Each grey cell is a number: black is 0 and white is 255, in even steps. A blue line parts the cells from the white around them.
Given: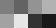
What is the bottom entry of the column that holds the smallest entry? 25
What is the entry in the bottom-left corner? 162
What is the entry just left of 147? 99

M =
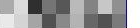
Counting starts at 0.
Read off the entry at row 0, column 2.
47
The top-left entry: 171
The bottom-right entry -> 123
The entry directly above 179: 186
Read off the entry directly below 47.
165

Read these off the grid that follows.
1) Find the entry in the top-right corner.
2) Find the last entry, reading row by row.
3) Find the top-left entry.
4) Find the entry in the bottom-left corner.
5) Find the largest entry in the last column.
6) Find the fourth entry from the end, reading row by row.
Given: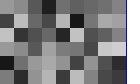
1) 131
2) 59
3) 153
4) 124
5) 206
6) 188

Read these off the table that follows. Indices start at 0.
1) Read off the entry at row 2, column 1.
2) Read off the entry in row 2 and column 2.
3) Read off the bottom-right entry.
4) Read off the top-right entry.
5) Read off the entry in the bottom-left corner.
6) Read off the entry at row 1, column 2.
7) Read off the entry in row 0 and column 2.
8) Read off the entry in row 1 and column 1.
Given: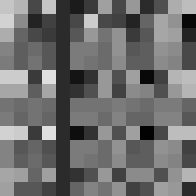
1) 101
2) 72
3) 43
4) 189
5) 160
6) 35
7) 72
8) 139

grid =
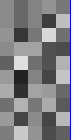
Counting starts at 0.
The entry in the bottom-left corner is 125
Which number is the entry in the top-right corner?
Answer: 119
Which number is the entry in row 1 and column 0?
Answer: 139
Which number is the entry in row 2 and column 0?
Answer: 147
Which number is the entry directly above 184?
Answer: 90
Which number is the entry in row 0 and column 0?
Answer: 139
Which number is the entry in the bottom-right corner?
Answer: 97
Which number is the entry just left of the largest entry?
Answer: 97
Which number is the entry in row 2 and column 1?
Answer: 54
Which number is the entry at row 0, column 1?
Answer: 104
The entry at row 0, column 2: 131

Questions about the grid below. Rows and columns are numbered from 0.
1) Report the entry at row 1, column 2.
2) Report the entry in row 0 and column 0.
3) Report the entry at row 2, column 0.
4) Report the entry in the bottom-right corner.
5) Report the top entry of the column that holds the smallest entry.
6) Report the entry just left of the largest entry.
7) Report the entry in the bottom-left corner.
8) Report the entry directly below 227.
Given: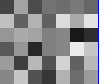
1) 178
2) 68
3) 150
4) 156
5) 121
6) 134
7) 134
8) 46

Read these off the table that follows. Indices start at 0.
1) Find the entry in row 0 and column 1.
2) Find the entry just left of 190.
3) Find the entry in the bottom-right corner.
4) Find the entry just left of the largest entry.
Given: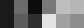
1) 107
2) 121
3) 141
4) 46

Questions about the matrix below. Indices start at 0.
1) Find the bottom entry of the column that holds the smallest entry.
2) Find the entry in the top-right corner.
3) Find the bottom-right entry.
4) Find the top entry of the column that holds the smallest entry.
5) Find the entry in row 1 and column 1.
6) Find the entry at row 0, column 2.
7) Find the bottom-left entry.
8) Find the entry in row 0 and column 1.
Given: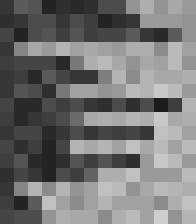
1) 206
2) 154
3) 180
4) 147
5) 54
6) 84
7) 69
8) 91

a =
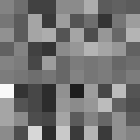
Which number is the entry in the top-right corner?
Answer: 91
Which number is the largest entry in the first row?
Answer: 173
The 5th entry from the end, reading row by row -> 58
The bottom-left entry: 139
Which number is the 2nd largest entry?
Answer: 215
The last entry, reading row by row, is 131
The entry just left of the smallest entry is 145
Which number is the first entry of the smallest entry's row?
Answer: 248
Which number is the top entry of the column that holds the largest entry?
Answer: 131
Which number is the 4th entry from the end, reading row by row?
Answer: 180
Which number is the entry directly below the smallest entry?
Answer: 139
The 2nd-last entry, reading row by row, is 145
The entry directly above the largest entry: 124
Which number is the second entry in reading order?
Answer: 110
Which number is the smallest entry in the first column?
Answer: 97
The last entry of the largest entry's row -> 84
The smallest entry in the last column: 77
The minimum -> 30
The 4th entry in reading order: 65
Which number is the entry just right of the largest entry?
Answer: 52
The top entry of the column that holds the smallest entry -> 139
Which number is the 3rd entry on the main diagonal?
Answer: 165
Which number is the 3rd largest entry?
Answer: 201
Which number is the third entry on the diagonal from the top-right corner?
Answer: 151
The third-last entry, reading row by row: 58

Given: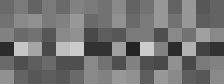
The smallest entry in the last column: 50
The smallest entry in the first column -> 43
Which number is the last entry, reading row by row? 137
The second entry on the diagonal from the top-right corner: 93
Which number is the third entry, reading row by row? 99
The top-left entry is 106
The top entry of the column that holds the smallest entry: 99
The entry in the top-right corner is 99
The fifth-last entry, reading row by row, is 152
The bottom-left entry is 145
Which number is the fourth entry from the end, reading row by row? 137
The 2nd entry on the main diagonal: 137
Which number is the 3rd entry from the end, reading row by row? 93
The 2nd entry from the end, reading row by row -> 87
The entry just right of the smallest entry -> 204
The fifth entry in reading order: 106
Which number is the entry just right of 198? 165
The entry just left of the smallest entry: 159
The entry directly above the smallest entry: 122

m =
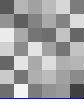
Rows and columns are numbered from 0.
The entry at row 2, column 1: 169
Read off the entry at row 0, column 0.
88
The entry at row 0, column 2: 161
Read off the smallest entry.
64
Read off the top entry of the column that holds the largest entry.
181
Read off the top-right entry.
124
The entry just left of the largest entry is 110
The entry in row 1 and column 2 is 131

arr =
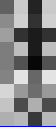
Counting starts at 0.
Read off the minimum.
7
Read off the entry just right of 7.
82
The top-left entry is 97
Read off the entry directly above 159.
139
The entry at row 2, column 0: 159
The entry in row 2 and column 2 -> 27
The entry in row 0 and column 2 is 35
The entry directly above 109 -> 103
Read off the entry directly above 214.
131
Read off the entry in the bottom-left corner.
175
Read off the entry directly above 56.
175

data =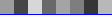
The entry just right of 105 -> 164
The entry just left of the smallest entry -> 126
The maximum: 215
